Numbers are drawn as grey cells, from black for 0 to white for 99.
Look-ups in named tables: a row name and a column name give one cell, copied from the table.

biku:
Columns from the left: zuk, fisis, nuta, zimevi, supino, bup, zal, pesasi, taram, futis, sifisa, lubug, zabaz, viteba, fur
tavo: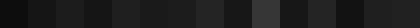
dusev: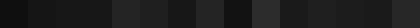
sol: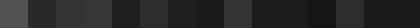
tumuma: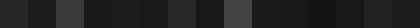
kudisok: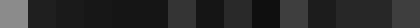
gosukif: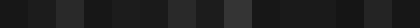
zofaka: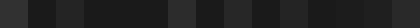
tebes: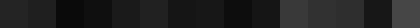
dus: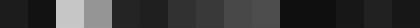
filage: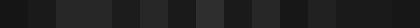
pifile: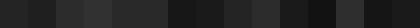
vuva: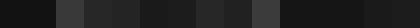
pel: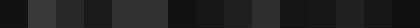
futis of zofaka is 10
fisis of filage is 10
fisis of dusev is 8
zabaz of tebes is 18
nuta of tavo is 11
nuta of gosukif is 16
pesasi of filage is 18
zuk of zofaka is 19
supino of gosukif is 11
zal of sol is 12
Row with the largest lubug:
tebes

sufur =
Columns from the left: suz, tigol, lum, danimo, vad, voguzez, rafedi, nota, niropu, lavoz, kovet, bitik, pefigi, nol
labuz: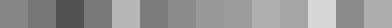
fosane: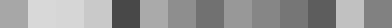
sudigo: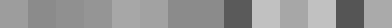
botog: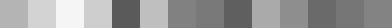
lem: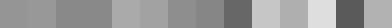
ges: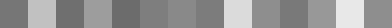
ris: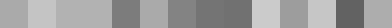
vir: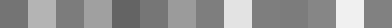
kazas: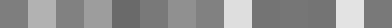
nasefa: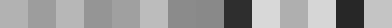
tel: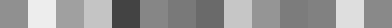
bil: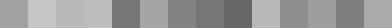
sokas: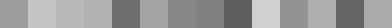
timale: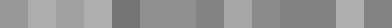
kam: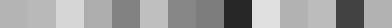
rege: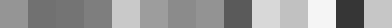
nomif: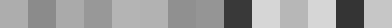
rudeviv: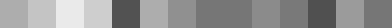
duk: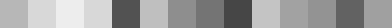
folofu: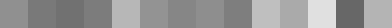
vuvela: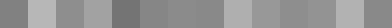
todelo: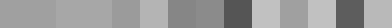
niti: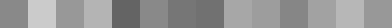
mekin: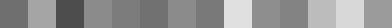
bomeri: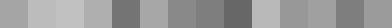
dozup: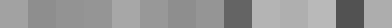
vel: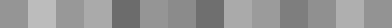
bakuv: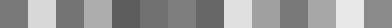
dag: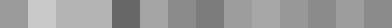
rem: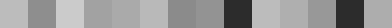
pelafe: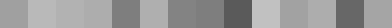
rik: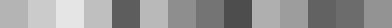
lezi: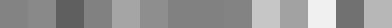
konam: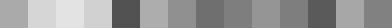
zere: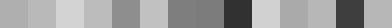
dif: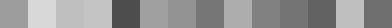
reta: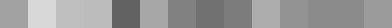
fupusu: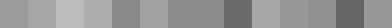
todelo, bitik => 75
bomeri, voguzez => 65
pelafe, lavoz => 75
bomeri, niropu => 40
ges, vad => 42
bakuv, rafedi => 49
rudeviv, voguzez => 67
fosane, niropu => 59

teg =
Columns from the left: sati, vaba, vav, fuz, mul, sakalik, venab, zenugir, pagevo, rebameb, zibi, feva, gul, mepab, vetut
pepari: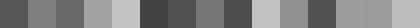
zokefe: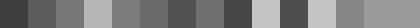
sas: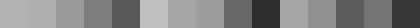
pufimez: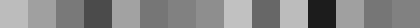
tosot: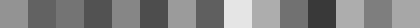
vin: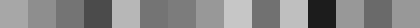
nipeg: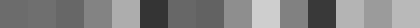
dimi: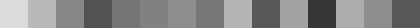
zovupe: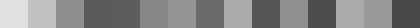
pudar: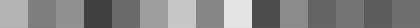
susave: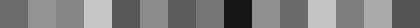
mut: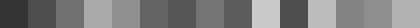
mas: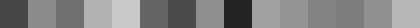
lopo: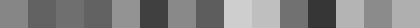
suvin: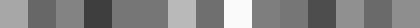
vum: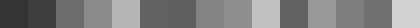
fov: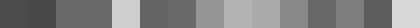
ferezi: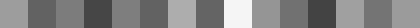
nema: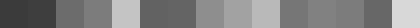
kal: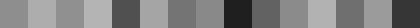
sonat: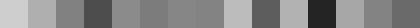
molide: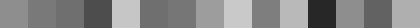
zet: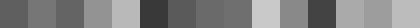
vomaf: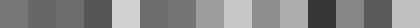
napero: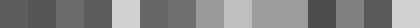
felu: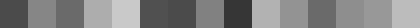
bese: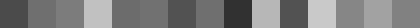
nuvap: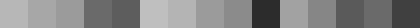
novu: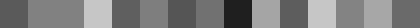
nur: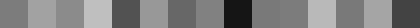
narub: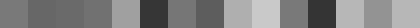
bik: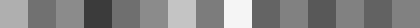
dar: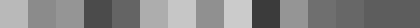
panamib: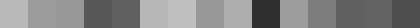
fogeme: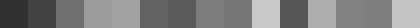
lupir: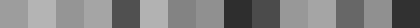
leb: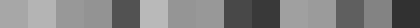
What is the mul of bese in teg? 42
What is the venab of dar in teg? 77
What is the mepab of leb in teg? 51
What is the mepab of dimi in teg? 55
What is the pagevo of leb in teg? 28
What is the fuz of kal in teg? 70
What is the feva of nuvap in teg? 52
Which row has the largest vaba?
zovupe

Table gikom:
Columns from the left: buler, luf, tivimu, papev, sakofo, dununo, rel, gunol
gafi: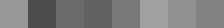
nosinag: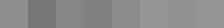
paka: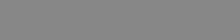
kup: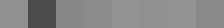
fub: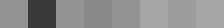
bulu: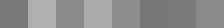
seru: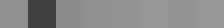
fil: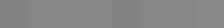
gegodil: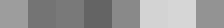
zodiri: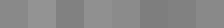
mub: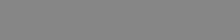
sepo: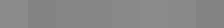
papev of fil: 52
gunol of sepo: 51
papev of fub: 53
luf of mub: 52
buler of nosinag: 55
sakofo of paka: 52
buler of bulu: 47
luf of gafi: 30
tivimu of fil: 52
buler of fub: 57
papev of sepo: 52
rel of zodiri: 50
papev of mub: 52
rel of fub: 61
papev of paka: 52

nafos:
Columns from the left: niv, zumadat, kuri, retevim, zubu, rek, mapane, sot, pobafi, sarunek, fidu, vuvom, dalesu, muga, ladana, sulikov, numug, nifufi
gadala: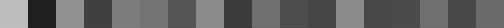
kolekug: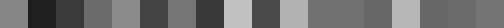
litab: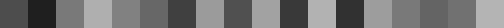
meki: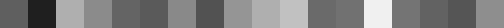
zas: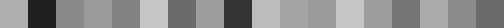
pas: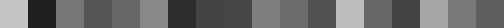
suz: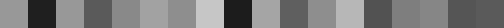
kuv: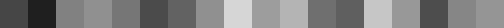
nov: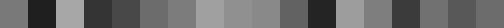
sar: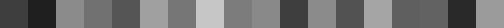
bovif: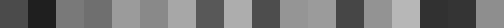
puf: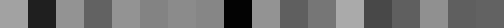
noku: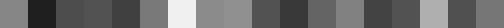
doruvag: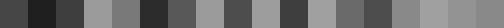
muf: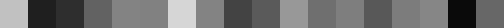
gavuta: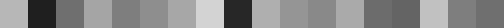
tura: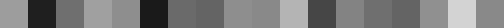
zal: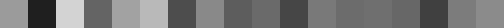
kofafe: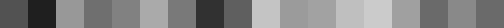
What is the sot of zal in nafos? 53
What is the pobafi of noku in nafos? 56
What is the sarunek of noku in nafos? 32
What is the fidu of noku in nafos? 22
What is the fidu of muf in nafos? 59
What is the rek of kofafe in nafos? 66
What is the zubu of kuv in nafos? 46
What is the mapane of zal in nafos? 30
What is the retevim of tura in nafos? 62
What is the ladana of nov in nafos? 23
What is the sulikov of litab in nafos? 39
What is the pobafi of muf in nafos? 26
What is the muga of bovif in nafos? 57
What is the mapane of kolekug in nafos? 46

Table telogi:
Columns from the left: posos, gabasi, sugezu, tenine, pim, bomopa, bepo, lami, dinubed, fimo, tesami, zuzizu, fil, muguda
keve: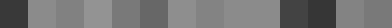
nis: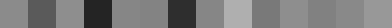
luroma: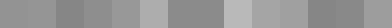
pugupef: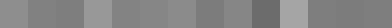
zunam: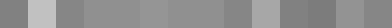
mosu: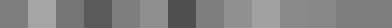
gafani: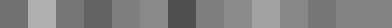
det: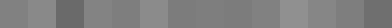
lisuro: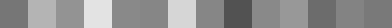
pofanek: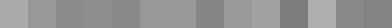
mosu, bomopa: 55
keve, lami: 51
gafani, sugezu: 46
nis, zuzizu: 50
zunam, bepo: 56
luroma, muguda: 61
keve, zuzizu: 21
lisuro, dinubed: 32
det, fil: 49
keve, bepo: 55
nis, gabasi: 35
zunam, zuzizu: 48

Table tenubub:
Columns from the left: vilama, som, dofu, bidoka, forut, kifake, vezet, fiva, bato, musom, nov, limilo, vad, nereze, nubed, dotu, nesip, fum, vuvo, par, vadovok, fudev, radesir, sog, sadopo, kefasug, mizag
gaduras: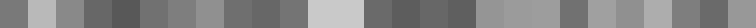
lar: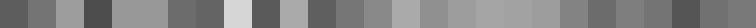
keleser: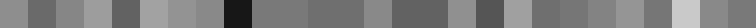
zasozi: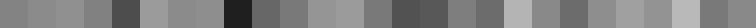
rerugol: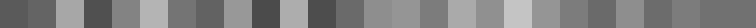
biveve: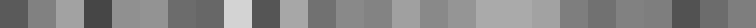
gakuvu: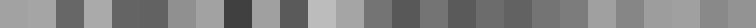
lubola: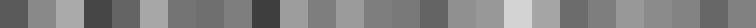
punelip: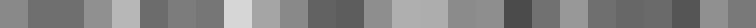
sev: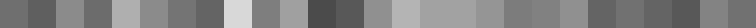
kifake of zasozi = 60
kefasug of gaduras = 41
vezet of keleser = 57
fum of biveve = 66
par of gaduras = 61
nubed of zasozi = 32
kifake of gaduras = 44
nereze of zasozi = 47
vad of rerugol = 41
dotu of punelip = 67
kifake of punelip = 42
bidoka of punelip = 56
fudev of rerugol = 41
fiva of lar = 39

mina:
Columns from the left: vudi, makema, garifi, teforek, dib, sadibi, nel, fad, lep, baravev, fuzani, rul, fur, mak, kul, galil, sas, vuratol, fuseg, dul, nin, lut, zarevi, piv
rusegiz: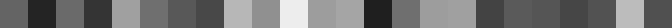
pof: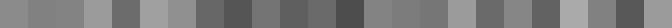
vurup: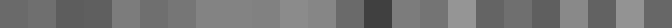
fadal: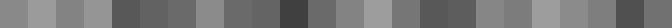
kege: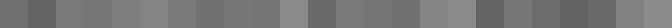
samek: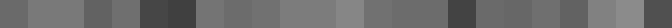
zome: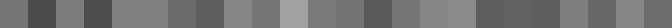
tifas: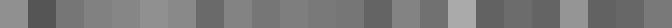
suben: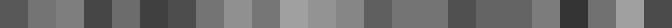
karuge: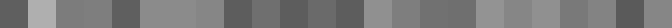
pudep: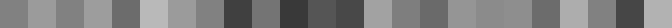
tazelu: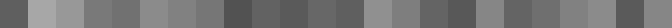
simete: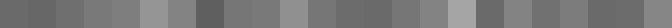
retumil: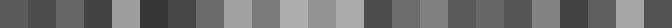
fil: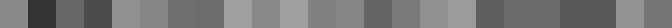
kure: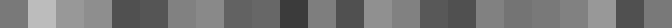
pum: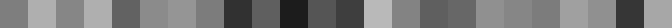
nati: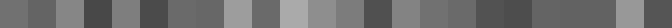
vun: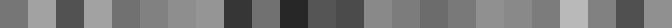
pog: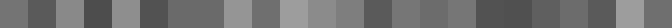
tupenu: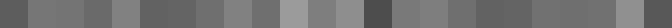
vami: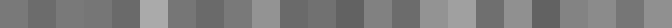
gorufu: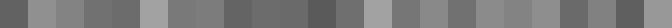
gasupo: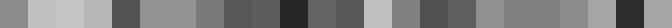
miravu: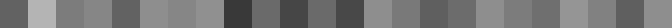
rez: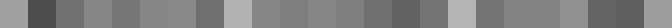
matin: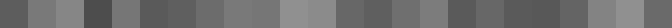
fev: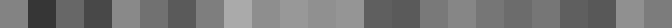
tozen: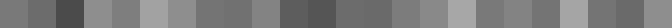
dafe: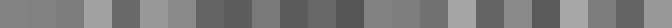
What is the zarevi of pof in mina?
34
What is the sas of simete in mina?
64
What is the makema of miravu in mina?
70
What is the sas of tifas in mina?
66
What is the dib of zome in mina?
50
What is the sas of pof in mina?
60
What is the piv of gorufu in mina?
59
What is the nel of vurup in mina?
46
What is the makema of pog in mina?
35
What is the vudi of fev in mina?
51
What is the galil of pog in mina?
42
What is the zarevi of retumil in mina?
64
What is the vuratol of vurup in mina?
39

